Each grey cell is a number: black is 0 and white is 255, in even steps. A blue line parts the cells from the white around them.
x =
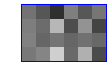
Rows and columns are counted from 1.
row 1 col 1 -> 115
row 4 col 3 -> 207
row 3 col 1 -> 129
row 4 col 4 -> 105
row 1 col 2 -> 86
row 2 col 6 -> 68
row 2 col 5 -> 147
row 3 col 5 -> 113

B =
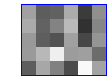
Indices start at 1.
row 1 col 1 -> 161
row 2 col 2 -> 98
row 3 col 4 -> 161
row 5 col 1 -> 93
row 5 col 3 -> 129
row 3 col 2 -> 94
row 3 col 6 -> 149
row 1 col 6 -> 143

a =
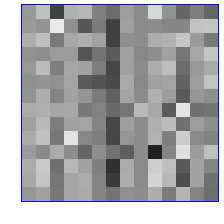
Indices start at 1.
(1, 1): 151
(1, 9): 139
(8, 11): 92
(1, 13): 127
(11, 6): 142
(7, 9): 139
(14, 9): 140
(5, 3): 126
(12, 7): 48
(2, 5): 86
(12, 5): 162
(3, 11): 179
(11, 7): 114
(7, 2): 174
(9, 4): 162
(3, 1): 173
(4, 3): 155
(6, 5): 91
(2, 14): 196
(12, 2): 201
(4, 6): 116
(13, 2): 196
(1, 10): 215
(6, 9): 136
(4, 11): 162
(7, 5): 149
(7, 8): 163
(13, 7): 59
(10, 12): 204
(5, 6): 125
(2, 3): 234
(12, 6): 127
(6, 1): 144
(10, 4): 227
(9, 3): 126
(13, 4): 165
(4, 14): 196

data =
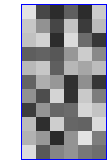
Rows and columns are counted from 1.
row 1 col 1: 226
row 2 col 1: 199
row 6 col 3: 151
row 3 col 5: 108
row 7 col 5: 201
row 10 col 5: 227
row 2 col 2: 146
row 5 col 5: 166
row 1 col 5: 44
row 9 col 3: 206
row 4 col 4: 151
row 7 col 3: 212
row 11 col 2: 88
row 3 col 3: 44
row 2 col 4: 195
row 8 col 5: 214
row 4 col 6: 137
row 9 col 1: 187
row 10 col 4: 147

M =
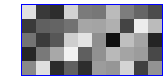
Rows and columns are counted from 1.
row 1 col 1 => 224
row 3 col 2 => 59
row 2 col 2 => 96
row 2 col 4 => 114
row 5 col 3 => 43
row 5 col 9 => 64
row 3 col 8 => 191
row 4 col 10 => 72
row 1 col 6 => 119
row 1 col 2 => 57
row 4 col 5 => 95
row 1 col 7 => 187
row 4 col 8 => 164
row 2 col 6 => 164
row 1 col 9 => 102
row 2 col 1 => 58
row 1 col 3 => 45

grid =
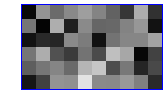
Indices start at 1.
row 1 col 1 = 8
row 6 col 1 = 22
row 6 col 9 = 128
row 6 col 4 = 144
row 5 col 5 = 181
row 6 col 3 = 147
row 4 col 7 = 191
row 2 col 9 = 151
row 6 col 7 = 137
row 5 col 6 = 198
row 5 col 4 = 106
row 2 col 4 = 31
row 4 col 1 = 118
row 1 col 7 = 98
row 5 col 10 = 73
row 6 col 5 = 227
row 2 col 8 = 131
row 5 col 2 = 118
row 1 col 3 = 107
